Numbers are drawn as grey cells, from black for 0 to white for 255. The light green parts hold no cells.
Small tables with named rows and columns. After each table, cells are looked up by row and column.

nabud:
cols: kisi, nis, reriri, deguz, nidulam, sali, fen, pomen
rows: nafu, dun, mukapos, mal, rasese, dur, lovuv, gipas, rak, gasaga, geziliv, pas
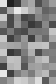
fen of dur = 104
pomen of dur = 167
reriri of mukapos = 141
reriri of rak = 190
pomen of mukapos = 136
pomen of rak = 122
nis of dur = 63
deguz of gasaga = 85
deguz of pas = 201
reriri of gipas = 73
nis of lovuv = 166
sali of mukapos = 134
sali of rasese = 117
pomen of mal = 76
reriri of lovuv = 162
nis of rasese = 121
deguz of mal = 101

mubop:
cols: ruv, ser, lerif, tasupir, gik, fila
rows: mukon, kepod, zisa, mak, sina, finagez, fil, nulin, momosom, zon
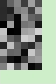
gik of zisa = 100
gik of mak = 126
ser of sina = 0
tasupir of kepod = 139
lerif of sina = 3
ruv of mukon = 44
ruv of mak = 2
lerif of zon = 84
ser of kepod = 33
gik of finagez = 193
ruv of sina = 196
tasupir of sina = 161
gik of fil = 42
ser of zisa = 65
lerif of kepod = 125
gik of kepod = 65
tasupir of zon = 168
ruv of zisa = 43
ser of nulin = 100
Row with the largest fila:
sina

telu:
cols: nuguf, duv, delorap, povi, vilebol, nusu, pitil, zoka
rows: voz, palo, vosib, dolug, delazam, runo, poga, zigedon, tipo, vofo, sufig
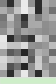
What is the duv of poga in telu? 195
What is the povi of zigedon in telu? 38
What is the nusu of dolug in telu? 170
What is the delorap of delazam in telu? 127
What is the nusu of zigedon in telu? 178
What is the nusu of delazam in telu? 148
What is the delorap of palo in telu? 196
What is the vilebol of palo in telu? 203
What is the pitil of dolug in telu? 142
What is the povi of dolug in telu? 72
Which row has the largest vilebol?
palo

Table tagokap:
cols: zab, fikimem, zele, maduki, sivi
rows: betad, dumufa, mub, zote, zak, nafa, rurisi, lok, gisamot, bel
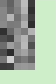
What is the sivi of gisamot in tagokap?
98
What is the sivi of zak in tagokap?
178
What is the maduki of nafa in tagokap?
180
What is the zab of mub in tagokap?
134
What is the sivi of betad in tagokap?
59
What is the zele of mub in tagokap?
113
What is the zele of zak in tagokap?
142
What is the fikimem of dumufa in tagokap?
106
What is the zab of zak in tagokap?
49
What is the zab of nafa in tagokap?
79
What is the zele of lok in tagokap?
147
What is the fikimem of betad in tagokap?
98
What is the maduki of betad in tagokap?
188
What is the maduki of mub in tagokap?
154

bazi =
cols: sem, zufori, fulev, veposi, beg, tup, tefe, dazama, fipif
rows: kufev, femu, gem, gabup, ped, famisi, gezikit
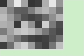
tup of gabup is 63
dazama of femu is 160
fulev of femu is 94
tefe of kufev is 174
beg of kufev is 53
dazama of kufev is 231
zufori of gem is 157
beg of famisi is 67
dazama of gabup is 122
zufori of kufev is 158
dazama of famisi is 83
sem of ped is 124
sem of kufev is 52
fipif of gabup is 77
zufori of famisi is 149
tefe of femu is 183
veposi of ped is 201
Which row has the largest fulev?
kufev

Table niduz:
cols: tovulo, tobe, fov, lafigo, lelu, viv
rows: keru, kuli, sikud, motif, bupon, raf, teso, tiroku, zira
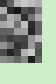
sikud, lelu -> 116
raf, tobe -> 62
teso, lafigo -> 64
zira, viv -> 99
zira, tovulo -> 139
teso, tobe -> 111
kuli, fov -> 22
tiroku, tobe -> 37
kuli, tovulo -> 175
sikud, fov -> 151
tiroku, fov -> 64
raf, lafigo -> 68
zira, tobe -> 127

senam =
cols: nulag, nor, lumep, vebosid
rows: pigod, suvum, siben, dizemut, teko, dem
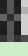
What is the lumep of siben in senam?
98
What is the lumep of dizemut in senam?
30
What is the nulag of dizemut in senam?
30
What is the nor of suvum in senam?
86
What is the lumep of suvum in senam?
34
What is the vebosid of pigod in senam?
207
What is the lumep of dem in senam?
51
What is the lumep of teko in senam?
28
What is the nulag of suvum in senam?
34
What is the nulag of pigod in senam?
30
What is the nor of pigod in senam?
86
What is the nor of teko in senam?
86
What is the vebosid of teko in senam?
207
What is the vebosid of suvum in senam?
177
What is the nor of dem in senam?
86
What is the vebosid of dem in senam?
78
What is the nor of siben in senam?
45
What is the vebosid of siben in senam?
207
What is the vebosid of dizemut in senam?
207
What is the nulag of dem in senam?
51
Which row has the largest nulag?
siben

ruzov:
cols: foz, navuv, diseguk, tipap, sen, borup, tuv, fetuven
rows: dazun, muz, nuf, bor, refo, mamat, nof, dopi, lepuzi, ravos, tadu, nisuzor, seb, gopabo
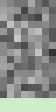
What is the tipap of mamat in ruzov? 131
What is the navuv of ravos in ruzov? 156
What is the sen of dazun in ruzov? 166
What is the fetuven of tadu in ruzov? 131
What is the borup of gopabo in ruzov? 109
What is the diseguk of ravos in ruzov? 101
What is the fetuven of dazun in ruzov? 120
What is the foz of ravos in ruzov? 162
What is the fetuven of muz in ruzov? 97
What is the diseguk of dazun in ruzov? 114
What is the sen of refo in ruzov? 174
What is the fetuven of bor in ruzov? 115
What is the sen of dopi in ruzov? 137
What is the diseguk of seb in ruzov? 142
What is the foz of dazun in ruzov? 148
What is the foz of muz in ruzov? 164

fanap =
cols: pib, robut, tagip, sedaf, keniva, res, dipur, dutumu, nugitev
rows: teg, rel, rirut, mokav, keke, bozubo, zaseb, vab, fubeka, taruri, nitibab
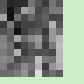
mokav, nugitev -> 86
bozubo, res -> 155
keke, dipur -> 56
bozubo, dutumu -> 152
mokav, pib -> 60
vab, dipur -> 84
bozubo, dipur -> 78
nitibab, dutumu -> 113
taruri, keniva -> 114
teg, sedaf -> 44
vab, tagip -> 177

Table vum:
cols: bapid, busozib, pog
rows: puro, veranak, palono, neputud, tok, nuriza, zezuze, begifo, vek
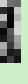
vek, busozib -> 60
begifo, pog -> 36
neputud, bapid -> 84
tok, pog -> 214
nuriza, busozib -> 78
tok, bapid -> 9
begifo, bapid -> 141
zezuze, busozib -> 57
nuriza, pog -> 163
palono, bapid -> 190
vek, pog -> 20
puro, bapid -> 205
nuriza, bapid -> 25
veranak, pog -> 201
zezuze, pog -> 150
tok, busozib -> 88
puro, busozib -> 111
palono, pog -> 177
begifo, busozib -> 24
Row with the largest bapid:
puro

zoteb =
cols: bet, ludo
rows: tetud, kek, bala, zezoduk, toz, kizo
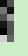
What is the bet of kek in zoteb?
117
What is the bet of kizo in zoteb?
208
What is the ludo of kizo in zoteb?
101
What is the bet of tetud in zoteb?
12
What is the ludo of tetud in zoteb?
83
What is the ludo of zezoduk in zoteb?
83
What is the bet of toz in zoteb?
0
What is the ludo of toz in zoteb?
83
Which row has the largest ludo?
bala

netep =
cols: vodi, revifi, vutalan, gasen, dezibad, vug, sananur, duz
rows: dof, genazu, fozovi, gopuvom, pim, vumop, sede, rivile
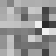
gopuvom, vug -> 239
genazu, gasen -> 121
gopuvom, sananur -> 42
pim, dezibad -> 122
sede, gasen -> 115
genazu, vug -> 195
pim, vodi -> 123
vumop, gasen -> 124
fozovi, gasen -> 94
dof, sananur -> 170
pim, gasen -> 129
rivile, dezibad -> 157

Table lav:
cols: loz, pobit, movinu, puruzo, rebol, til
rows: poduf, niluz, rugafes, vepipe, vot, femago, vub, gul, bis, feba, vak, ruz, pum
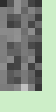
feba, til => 109
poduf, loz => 45
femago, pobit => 136
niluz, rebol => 131
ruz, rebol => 97
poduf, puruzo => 121
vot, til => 73
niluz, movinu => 146
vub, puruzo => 120
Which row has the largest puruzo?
pum

